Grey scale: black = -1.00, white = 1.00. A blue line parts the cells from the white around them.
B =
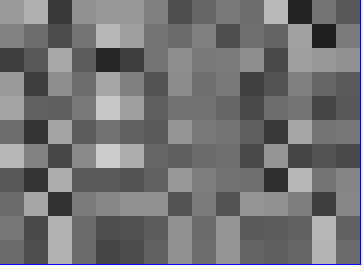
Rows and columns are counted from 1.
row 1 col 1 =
0.21
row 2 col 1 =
0.02
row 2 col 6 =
0.24
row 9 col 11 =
0.18
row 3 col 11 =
0.12
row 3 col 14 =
0.19
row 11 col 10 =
0.17
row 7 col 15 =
-0.43
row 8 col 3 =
0.35
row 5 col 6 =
0.25
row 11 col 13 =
-0.19
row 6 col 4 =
-0.27
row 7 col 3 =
-0.44
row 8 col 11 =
-0.13
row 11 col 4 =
-0.17
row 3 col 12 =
-0.42
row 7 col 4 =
0.08
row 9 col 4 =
-0.03
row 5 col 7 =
-0.25
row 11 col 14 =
0.42
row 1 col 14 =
-0.09
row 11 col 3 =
0.39
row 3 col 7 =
-0.08
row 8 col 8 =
0.19
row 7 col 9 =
-0.17
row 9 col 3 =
-0.61
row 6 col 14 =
-0.10
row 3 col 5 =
-0.71
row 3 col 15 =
0.14
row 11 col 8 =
0.13
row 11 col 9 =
-0.15
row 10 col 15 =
-0.23
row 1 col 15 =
-0.32
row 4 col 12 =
-0.36
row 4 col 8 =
0.09
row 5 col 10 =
-0.19

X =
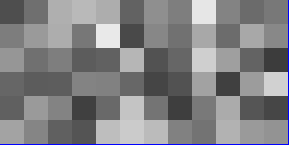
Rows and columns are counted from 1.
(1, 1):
-0.39
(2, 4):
-0.07
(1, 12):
-0.06
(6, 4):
-0.34
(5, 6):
0.54
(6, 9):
-0.10
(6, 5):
0.49
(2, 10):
-0.15
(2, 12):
0.07
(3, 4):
-0.28
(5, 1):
-0.25
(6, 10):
0.40
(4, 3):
-0.27
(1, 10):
0.03
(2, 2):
0.21
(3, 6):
0.43
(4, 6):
-0.19
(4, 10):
-0.50
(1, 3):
0.37
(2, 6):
-0.43

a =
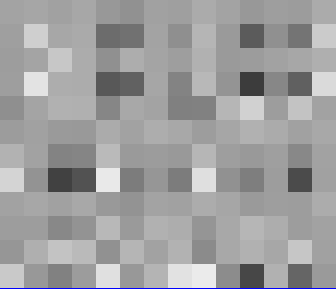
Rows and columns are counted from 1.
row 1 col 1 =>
0.28
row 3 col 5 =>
0.13
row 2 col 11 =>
-0.29
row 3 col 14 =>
0.37
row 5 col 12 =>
0.23
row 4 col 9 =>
0.44
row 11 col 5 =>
0.14
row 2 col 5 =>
-0.15
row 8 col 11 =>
-0.01
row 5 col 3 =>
0.39
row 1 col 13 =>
0.22
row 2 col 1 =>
0.25
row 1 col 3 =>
0.26
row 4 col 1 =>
0.24
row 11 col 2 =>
0.37
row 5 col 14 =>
0.27
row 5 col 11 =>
0.64
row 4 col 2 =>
0.78
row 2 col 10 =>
0.21
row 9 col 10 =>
0.30
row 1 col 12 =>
0.24
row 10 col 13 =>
0.23
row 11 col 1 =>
0.18
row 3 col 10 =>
0.21
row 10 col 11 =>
0.43
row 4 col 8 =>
0.03
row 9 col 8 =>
0.26
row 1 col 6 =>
0.14
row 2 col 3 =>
0.31
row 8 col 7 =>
0.18
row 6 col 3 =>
0.21
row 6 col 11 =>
0.39
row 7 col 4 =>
0.04
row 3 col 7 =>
0.29

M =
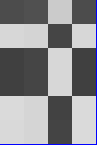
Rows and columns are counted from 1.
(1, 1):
-0.40
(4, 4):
-0.50
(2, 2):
0.66
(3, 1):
-0.50
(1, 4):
-0.40
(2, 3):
-0.46
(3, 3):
0.69

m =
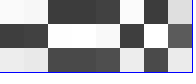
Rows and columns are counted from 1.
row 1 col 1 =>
0.96
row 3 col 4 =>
-0.43
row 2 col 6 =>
-0.51
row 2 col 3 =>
0.99
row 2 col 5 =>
0.95
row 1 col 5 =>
-0.49
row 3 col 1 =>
0.86

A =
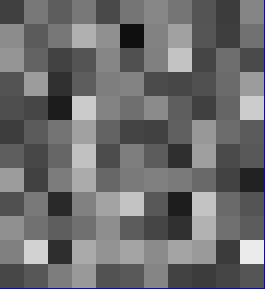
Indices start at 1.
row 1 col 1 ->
-0.50
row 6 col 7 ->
-0.49
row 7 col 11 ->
-0.31
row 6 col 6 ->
-0.47
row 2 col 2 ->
-0.29
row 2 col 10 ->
-0.51
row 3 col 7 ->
0.00
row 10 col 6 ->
-0.28
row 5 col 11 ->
0.60
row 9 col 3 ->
-0.68
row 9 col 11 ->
-0.34
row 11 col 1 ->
0.00
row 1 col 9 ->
-0.34
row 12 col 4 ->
0.20
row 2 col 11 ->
-0.11
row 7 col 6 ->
-0.01
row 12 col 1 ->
-0.44
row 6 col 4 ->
0.26
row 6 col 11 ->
-0.29
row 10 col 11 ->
-0.28
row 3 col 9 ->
-0.46
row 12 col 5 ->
-0.36
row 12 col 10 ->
-0.46
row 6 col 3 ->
-0.09
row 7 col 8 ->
-0.63
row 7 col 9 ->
0.25
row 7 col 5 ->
-0.40
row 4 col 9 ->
-0.37
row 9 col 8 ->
-0.77
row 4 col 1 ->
-0.35
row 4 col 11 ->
0.22

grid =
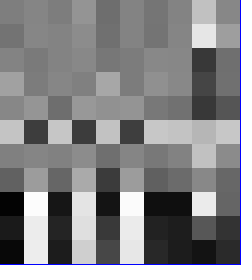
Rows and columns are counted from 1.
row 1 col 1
-0.01
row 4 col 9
-0.46
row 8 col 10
-0.19
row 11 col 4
0.62
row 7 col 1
0.00
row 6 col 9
0.43
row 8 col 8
-0.16
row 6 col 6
-0.51
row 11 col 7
-0.69
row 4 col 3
0.05
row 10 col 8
-0.77
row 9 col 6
0.97
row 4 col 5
0.31
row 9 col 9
0.84
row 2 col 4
0.10
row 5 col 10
-0.33
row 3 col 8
0.06
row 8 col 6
0.22
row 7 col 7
-0.06
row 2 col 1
-0.10
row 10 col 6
0.84
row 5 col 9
-0.56
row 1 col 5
-0.14
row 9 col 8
-0.88
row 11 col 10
-0.67
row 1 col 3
-0.02
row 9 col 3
-0.83
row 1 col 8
0.03
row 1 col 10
0.06
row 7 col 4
0.10
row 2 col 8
0.04

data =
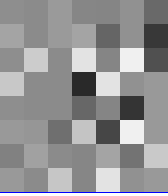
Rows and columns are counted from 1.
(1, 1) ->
0.11
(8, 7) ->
0.20
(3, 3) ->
0.09
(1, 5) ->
0.04
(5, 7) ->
0.20
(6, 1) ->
0.20
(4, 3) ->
0.09
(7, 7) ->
0.58
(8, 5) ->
0.78
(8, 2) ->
0.09
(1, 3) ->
0.21
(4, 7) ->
0.20
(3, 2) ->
0.60
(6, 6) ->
0.88
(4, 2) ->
0.09
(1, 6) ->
0.14
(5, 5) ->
0.04
